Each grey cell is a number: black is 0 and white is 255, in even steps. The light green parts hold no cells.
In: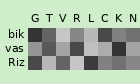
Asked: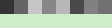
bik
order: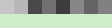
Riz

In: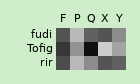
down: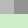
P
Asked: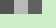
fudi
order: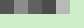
rir
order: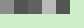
fudi
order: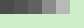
rir

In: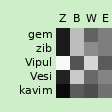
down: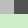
B
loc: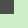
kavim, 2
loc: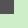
Vipul, 1
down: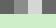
W
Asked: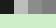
zib

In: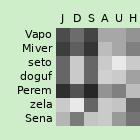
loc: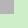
Sena, 0
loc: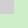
doguf, 3
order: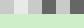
seto

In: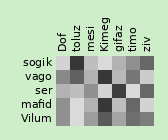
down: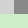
Dof
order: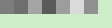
Vilum
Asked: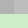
ser
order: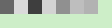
ser
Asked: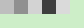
ser
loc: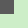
Vilum, 3
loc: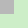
vago, 4

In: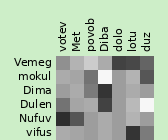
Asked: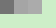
Dulen
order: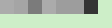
vifus
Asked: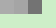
mokul
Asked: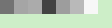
Dulen

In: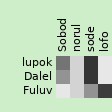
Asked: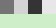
lupok
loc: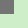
lupok, 0
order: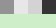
Dalel

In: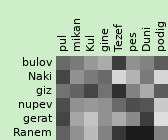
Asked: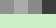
gerat
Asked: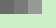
bulov
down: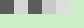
podig
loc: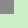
gerat, 5
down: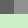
mikan
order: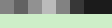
Ranem

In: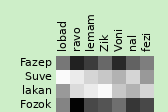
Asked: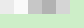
lakan
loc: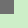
Fozok, 4
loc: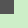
Fozok, 3
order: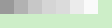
lakan

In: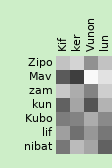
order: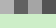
kun
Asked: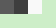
Mav
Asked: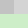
Zipo
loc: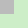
nibat, 1
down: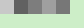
Kif
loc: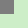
Kubo, 0

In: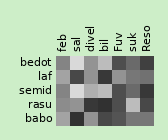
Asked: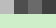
bedot
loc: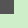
babo, 4
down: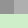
divel
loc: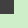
bedot, 6
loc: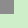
rasu, 0
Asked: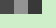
laf
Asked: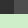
rasu

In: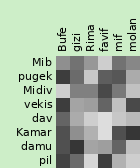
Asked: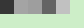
damu
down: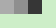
gizi
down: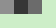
gizi
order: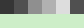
Kamar

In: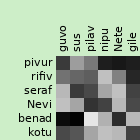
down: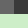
sus
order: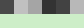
Nevi
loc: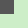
kotu, 1
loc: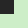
rifiv, 5
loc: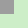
pivur, 1
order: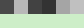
Nevi
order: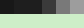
pivur

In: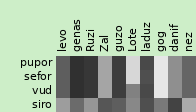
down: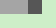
Zal
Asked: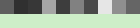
vud

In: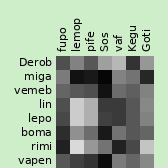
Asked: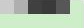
lepo
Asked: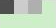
lin
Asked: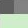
vemeb
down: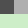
pife
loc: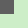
vemeb, 5
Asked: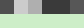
lin

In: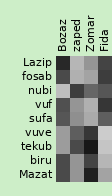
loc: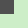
vuf, 0
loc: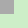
sufa, 2
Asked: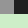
Mazat
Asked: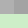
fosab
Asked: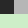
Lazip
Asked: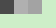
fosab

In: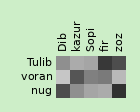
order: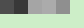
Tulib
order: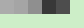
Tulib

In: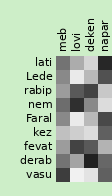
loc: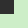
nem, 1
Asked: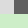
kez
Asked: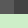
rabip
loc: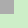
lati, 1
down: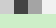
lovi
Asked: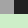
derab

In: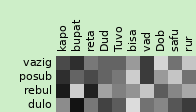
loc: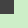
dulo, 3
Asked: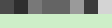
vazig
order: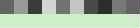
vazig
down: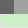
Dud
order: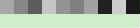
rebul

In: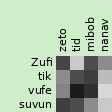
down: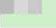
nanav
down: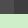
mibob
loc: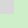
vufe, 3
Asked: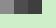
tik
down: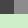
zeto
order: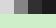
vufe

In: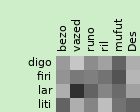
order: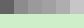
digo
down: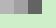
Des
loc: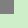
firi, 2
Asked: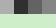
lar
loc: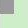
digo, 0
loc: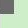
lar, 4

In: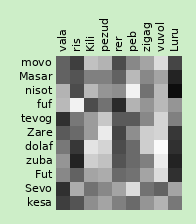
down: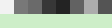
ris
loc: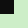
nisot, 8
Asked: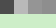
nisot
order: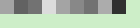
Sevo
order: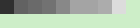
Fut

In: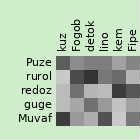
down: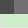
Fogob
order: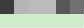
redoz
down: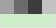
kem
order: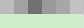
guge
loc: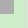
Muvaf, 2
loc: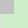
guge, 4

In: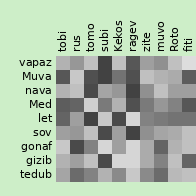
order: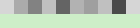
gizib
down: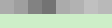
Roto
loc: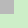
tedub, 8
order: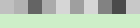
gonaf
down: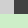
tomo
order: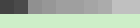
sov

